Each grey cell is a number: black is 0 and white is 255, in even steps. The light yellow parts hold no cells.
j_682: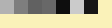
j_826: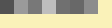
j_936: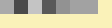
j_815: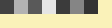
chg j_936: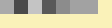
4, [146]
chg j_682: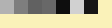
5, [203]

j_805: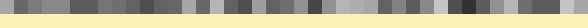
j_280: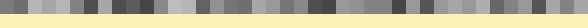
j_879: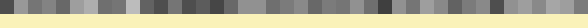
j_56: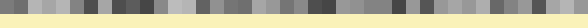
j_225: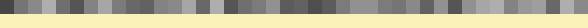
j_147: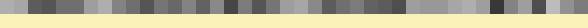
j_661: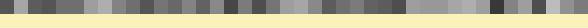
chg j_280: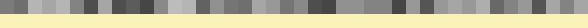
24, [152]
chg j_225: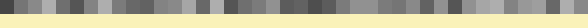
7, [166]
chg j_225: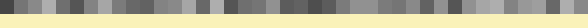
18, [123]
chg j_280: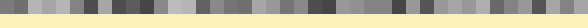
15, [145]

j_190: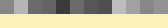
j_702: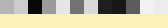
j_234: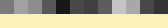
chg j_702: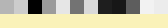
2, [8]
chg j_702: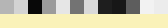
1, [204]
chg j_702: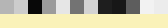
6, [217]
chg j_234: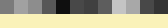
4, [23]
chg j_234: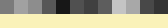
5, [72]

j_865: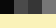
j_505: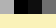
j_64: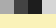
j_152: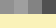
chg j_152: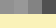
1, [159]
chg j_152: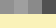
2, [131]

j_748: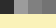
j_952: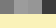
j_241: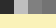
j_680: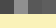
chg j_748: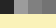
0, [44]
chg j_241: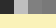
3, [115]
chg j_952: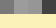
3, [59]
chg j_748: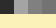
1, [156]

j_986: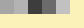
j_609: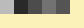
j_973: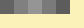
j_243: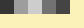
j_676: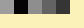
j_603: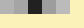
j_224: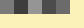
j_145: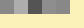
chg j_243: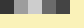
3, [114]
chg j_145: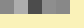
2, [84]
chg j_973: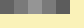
1, [128]
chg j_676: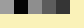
3, [99]
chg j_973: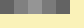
4, [92]

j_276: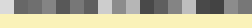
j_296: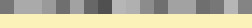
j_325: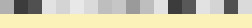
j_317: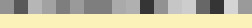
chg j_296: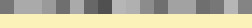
5, [162]
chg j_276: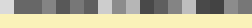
2, [111]

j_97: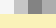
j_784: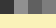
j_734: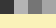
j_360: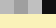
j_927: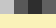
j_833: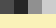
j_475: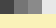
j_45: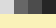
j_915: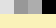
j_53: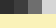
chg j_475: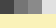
3, [232]
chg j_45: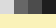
3, [38]

